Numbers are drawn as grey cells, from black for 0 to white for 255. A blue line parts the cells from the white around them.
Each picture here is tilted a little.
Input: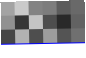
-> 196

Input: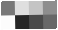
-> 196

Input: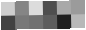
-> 220

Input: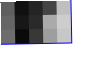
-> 42

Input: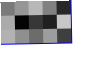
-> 55

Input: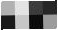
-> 60

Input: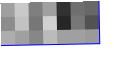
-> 119

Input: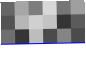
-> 208
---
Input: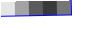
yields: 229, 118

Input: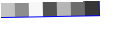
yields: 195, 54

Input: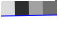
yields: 219, 111

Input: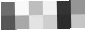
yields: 109, 198

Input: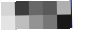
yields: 212, 24

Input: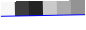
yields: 247, 147

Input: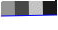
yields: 148, 26

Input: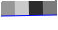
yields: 151, 123
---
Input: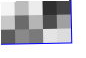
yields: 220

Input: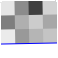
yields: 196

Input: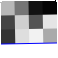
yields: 170

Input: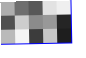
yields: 30

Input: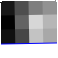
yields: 168

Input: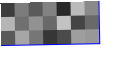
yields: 152

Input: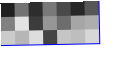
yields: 215

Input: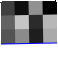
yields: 169
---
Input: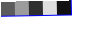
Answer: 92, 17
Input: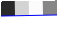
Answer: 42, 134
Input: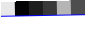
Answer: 232, 78
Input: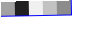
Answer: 162, 140
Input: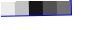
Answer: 235, 114
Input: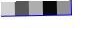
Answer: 208, 145
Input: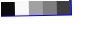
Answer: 12, 62
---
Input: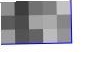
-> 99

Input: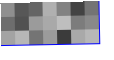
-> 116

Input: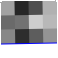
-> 93

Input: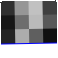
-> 95

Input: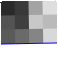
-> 133

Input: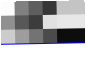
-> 115
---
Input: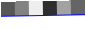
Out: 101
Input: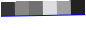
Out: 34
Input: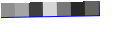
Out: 100
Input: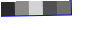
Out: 111
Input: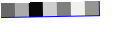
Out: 149
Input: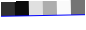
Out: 116
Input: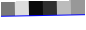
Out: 152
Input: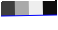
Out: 13
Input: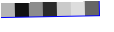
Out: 102
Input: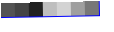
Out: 120
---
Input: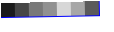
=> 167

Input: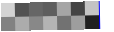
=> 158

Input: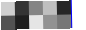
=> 146

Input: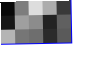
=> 43

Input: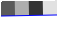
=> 52

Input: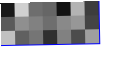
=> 76

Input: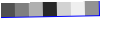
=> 239
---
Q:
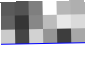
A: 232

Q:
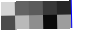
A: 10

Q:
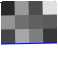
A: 97

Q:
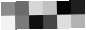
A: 222

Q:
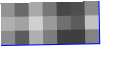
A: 92

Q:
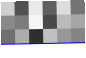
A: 186

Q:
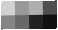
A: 33

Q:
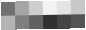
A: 69

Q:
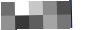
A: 165
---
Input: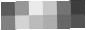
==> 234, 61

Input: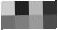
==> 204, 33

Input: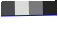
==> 219, 36

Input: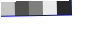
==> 235, 40

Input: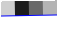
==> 207, 28

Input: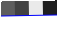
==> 234, 31

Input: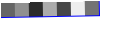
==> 238, 43
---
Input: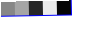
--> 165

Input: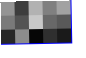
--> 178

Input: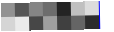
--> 220

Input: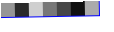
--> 171

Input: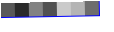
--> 180

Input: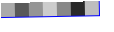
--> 190
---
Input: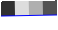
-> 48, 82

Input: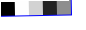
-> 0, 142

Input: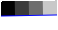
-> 4, 200

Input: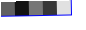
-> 96, 225

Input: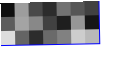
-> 15, 185

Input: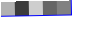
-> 177, 129

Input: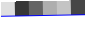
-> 223, 70

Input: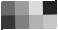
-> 107, 197
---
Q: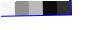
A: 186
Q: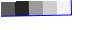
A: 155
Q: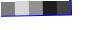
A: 146
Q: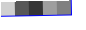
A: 53
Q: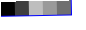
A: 190
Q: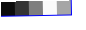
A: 126
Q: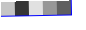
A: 225
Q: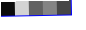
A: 97
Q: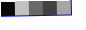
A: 105
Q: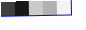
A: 202
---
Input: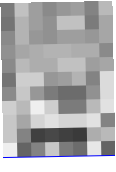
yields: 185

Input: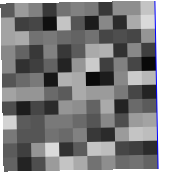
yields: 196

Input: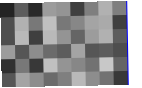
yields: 127

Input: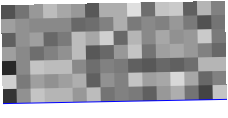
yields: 129

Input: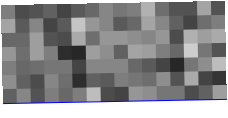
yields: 83
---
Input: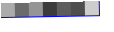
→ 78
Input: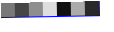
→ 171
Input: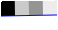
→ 148
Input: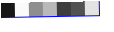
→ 82
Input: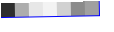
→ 139
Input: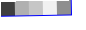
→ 241
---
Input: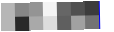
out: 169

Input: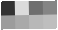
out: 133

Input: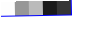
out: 253

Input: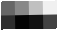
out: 240

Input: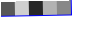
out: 88

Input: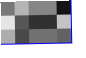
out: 173
